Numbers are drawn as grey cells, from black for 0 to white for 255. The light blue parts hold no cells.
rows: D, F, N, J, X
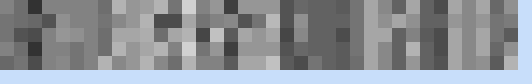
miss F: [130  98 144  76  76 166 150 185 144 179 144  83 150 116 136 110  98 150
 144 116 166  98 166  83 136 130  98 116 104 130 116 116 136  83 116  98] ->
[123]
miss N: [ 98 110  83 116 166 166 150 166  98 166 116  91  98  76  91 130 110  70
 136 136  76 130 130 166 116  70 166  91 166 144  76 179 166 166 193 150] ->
[173]
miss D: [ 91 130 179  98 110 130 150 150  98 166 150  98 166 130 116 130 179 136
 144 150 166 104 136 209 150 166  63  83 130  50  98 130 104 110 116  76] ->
[158]
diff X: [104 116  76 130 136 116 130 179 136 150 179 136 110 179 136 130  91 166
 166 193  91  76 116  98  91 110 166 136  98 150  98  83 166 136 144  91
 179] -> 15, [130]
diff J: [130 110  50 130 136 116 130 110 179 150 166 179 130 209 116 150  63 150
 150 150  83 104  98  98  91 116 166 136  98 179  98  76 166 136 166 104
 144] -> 5, [130]

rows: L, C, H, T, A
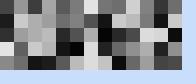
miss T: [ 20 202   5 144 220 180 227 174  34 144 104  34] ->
[96]
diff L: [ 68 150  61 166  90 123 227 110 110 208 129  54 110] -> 8, [117]
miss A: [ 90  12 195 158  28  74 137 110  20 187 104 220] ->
[68]
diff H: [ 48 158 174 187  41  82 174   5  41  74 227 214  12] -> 11, [220]
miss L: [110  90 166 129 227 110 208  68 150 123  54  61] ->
[117]
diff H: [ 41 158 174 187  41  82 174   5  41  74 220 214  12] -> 1, [48]
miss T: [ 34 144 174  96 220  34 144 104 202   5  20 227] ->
[180]

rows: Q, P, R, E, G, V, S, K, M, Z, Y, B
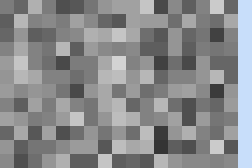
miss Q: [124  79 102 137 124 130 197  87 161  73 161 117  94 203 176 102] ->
[149]
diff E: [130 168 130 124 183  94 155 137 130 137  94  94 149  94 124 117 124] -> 4, [117]
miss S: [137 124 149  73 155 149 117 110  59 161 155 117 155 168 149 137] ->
[143]
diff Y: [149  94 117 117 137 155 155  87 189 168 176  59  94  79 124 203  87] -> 12, [52]

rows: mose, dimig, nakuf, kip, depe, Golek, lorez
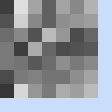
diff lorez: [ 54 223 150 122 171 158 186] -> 2, [215]
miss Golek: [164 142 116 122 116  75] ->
[129]
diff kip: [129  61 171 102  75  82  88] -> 1, [122]

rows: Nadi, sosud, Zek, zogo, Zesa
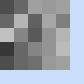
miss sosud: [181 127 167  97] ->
[103]
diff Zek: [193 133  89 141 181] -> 4, [147]
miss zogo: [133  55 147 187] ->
[103]
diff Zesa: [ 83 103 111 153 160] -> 1, [77]
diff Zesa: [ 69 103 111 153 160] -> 1, [77]
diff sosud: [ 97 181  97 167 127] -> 1, [103]
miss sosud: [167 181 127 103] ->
[97]

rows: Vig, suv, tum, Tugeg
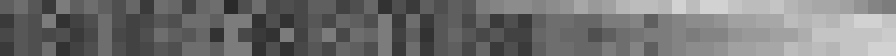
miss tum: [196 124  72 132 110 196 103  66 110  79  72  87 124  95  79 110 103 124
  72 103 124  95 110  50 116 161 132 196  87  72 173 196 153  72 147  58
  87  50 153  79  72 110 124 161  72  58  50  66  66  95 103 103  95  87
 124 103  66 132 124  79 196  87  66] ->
[203]
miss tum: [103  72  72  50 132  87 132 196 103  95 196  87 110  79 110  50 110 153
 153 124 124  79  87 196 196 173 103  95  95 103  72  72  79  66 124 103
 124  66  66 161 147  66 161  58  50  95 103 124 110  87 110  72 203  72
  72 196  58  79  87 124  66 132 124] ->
[116]

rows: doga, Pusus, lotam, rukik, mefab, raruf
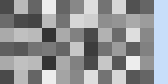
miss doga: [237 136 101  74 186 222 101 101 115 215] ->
[81]
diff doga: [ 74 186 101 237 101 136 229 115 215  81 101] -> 7, [222]

